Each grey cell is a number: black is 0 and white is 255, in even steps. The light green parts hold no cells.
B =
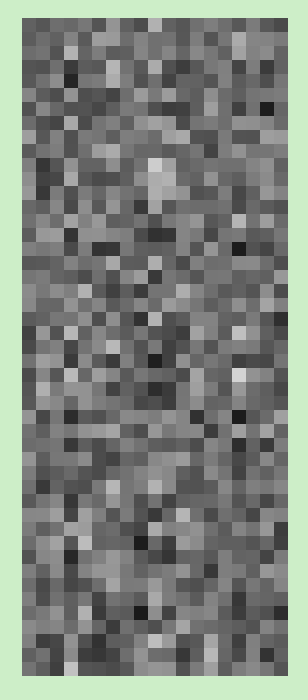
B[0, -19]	97
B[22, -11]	119
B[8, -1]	154
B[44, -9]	154
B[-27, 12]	118
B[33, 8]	126
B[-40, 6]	128
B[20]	[136, 103, 102, 147, 112, 133, 89, 107, 134, 106, 155, 139, 118, 93, 107, 143, 109, 164, 128]
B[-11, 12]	145
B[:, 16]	[123, 133, 130, 125, 104, 116, 113, 143, 82, 117, 132, 124, 96, 105, 114, 89, 82, 138, 103, 84, 109, 122, 145, 122, 74, 146, 108, 105, 86, 115, 98, 91, 114, 127, 105, 70, 115, 84, 101, 96, 119, 106, 92, 82, 128, 129, 137]
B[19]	[139, 120, 140, 127, 177, 90, 64, 93, 60, 116, 116, 173, 133, 110, 89, 97, 84, 141, 76]
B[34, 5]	105
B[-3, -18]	62
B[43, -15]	147
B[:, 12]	[112, 125, 136, 88, 98, 93, 94, 116, 82, 117, 106, 98, 81, 108, 149, 121, 84, 128, 85, 133, 118, 131, 162, 120, 102, 164, 159, 140, 49, 136, 76, 103, 81, 82, 102, 111, 145, 139, 103, 104, 79, 91, 128, 113, 88, 94, 123]
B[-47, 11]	86
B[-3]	[127, 62, 71, 146, 80, 50, 93, 96, 130, 189, 154, 81, 88, 165, 106, 63, 128, 100, 91]
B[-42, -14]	85
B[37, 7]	98
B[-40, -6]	123
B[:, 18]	[74, 122, 99, 98, 118, 124, 102, 106, 154, 125, 97, 105, 131, 81, 106, 119, 105, 78, 152, 76, 128, 47, 73, 102, 116, 83, 71, 85, 160, 99, 125, 101, 119, 134, 103, 130, 61, 64, 123, 138, 133, 95, 45, 112, 91, 97, 84]
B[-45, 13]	119
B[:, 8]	[76, 131, 133, 89, 81, 155, 116, 144, 122, 103, 115, 142, 102, 57, 115, 75, 95, 91, 156, 60, 134, 50, 119, 82, 87, 119, 82, 71, 133, 77, 114, 95, 131, 126, 78, 83, 68, 28, 90, 98, 123, 90, 26, 95, 130, 147, 140]
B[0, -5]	110
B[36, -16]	162
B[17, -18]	89
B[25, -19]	75
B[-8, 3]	73
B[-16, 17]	136
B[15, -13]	133
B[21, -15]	143
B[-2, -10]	109
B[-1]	[115, 94, 63, 193, 84, 81, 75, 88, 140, 149, 146, 81, 123, 159, 93, 125, 137, 118, 84]
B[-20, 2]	136
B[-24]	[74, 116, 128, 71, 115, 138, 184, 113, 82, 121, 64, 82, 120, 83, 123, 129, 122, 86, 102]
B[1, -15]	90

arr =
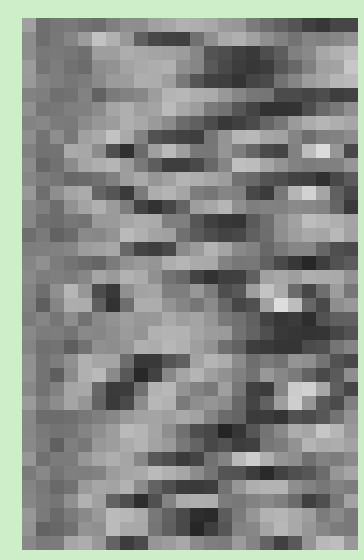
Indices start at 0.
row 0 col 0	160
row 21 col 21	82
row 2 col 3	118
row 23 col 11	176
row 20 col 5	95
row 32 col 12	140
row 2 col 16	57
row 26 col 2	129
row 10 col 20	124
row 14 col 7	166
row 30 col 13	72
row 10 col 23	150
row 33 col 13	62
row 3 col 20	128
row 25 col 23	142
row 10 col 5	174
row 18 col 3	123
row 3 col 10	177
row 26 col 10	183
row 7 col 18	119
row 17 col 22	82
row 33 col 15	150
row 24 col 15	139
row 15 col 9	163
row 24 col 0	144
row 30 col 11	120
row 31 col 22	124
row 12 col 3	164
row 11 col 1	123
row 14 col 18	144
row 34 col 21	79
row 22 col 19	54
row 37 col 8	75
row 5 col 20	69
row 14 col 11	127
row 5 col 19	75
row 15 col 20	169
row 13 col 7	124
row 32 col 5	130
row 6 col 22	120

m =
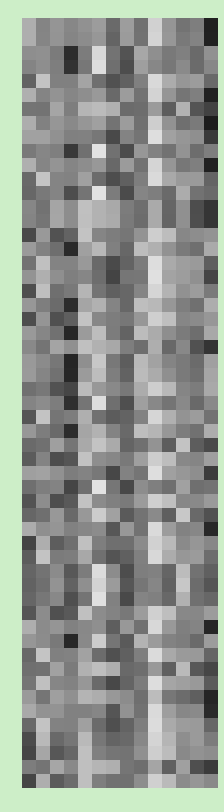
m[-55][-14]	174
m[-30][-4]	143
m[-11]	[150, 140, 121, 39, 137, 204, 117, 90, 179, 155, 130, 125, 106, 156]
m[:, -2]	[126, 131, 106, 107, 156, 127, 84, 122, 143, 109, 127, 154, 114, 77, 78, 141, 111, 154, 144, 156, 112, 139, 110, 81, 107, 111, 124, 105, 156, 113, 93, 133, 142, 111, 137, 105, 135, 150, 155, 114, 108, 112, 135, 132, 106, 153, 88, 153, 95, 138, 154, 154, 146, 79, 150]
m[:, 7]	[157, 155, 83, 77, 97, 156, 107, 156, 131, 75, 155, 96, 75, 124, 122, 118, 103, 99, 118, 103, 103, 119, 99, 126, 93, 98, 120, 79, 99, 105, 100, 121, 130, 72, 122, 90, 152, 111, 96, 77, 86, 73, 120, 152, 90, 96, 105, 100, 140, 146, 99, 105, 115, 117, 112]
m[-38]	[114, 192, 131, 131, 153, 105, 74, 99, 124, 221, 170, 158, 154, 94]
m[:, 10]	[149, 151, 121, 119, 172, 149, 93, 146, 161, 114, 150, 169, 106, 101, 100, 189, 146, 170, 163, 179, 151, 191, 142, 104, 132, 143, 184, 116, 176, 151, 93, 189, 160, 111, 191, 95, 156, 185, 172, 101, 97, 104, 190, 153, 130, 169, 95, 165, 119, 158, 170, 181, 188, 96, 186]
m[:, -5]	[209, 212, 143, 135, 217, 211, 155, 206, 222, 130, 213, 218, 126, 170, 170, 206, 176, 221, 224, 213, 184, 207, 171, 174, 162, 171, 206, 136, 214, 181, 147, 205, 222, 127, 207, 138, 218, 209, 216, 129, 134, 128, 208, 216, 155, 219, 153, 221, 188, 218, 220, 212, 206, 165, 208]
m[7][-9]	160
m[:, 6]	[106, 100, 115, 111, 81, 105, 176, 115, 73, 113, 104, 77, 124, 169, 171, 125, 128, 74, 68, 96, 132, 125, 124, 168, 120, 126, 137, 111, 92, 131, 170, 135, 71, 118, 128, 161, 87, 111, 84, 140, 155, 129, 131, 94, 117, 80, 174, 72, 152, 85, 79, 100, 117, 175, 113]
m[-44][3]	130
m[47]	[117, 192, 134, 130, 151, 106, 72, 100, 124, 221, 165, 159, 153, 91]
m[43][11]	127
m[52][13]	141
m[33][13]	115
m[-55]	[174, 132, 149, 135, 145, 156, 106, 157, 113, 209, 149, 115, 126, 32]
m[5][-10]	142
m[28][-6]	130
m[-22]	[111, 126, 131, 69, 111, 226, 118, 72, 141, 127, 111, 161, 111, 115]
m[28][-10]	175
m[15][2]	82
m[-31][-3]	122
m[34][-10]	194
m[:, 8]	[113, 114, 167, 159, 128, 114, 109, 112, 116, 151, 114, 126, 133, 110, 108, 147, 189, 124, 119, 133, 190, 151, 188, 110, 185, 187, 172, 159, 130, 190, 112, 159, 117, 141, 155, 115, 114, 139, 128, 126, 118, 132, 156, 113, 179, 127, 110, 124, 111, 114, 126, 135, 144, 110, 141]
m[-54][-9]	151
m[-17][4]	168
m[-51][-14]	98
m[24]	[153, 139, 119, 37, 143, 199, 120, 93, 185, 162, 132, 122, 107, 160]
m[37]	[68, 174, 93, 111, 192, 126, 111, 111, 139, 209, 185, 138, 150, 135]
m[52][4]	192

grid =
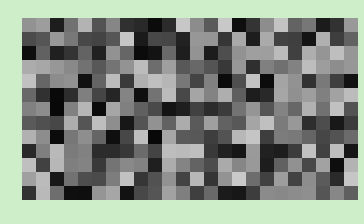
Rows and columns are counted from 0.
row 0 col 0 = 146
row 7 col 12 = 90
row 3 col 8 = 188
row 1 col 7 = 198
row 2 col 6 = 146
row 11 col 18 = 157
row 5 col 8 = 15
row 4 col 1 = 102
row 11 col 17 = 65
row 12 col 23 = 95
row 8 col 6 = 15
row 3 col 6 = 116
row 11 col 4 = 78
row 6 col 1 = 141
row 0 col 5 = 83
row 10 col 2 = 183
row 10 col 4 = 131
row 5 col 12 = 165
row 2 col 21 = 149
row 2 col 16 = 159
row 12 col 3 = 15
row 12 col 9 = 85
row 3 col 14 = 56
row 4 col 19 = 146
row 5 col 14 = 174
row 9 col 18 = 29
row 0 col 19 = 99
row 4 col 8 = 176
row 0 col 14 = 200
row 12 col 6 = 166
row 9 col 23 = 22
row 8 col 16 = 197
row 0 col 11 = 199
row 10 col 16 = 153
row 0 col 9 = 11

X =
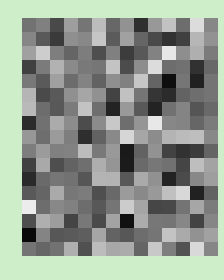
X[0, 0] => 114
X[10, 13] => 163
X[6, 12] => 85
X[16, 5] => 188
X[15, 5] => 166
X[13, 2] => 136
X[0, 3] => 158
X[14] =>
[78, 175, 157, 68, 120, 74, 163, 17, 172, 119, 117, 135, 67, 134]
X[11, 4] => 86
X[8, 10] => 180
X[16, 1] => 102
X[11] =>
[42, 106, 118, 114, 86, 180, 179, 88, 170, 145, 35, 75, 136, 158]
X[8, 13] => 136
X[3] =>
[64, 123, 178, 138, 121, 118, 195, 76, 141, 220, 109, 113, 49, 104]
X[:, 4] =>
[117, 136, 125, 121, 131, 166, 195, 76, 46, 189, 111, 86, 124, 109, 120, 94, 80]
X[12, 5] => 79
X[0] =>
[114, 128, 73, 158, 117, 188, 103, 146, 47, 152, 194, 109, 220, 135]
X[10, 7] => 27
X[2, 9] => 130
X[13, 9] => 70
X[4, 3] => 108
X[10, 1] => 169
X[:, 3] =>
[158, 143, 101, 138, 108, 144, 123, 140, 126, 130, 99, 114, 119, 129, 68, 90, 175]
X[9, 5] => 121
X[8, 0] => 151
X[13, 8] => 165
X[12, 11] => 216
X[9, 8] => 98
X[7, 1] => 113
